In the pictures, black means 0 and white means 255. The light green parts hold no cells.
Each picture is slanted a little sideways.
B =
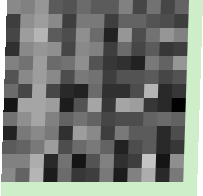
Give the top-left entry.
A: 137
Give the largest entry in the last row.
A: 181
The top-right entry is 99
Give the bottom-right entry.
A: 121
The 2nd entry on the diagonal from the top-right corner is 77
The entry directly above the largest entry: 91
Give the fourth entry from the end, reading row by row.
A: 129
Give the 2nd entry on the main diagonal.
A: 143
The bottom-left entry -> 137
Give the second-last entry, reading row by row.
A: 41
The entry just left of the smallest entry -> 41
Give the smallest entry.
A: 2
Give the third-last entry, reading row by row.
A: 173
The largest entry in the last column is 150
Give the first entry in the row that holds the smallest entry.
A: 21
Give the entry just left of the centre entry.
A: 34
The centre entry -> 107
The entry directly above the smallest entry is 55
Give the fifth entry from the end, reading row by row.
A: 28
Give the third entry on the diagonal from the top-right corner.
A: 114
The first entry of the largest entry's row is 129
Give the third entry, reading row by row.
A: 150
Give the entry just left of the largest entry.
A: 62

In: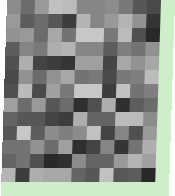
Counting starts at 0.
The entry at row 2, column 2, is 108
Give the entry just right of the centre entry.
199
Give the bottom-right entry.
41
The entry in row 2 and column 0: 146
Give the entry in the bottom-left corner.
180
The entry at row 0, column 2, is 153
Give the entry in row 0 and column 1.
108
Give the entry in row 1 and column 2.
108
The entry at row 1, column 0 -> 153
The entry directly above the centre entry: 115
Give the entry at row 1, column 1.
93
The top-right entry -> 74
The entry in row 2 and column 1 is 153
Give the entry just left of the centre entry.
121
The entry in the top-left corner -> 140
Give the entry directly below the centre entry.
47

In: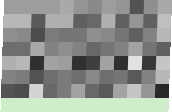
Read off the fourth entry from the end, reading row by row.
163
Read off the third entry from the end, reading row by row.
197
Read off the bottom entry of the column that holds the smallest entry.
41
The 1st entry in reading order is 157
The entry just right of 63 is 163
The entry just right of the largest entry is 56
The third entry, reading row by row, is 157
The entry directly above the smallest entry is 183
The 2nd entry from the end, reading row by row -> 149
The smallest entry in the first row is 83
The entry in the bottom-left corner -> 83
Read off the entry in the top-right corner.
169
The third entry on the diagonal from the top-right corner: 96
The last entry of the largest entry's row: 197
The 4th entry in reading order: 157
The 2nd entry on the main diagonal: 183
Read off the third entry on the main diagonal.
76

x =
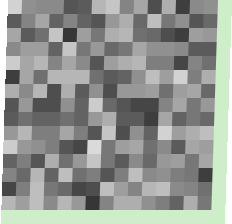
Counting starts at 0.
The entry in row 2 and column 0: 166
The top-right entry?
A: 144
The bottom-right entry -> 119
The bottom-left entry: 182
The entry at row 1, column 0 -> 91
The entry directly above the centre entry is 78
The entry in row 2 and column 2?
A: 112
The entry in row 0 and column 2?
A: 138
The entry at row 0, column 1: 144
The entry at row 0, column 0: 210
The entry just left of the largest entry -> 70
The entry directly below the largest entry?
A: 197
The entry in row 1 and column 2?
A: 166
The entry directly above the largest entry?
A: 85
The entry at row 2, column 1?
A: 91
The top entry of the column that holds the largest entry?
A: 182
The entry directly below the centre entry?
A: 174
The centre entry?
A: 105
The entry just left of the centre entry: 204
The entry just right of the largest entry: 119
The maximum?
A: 218
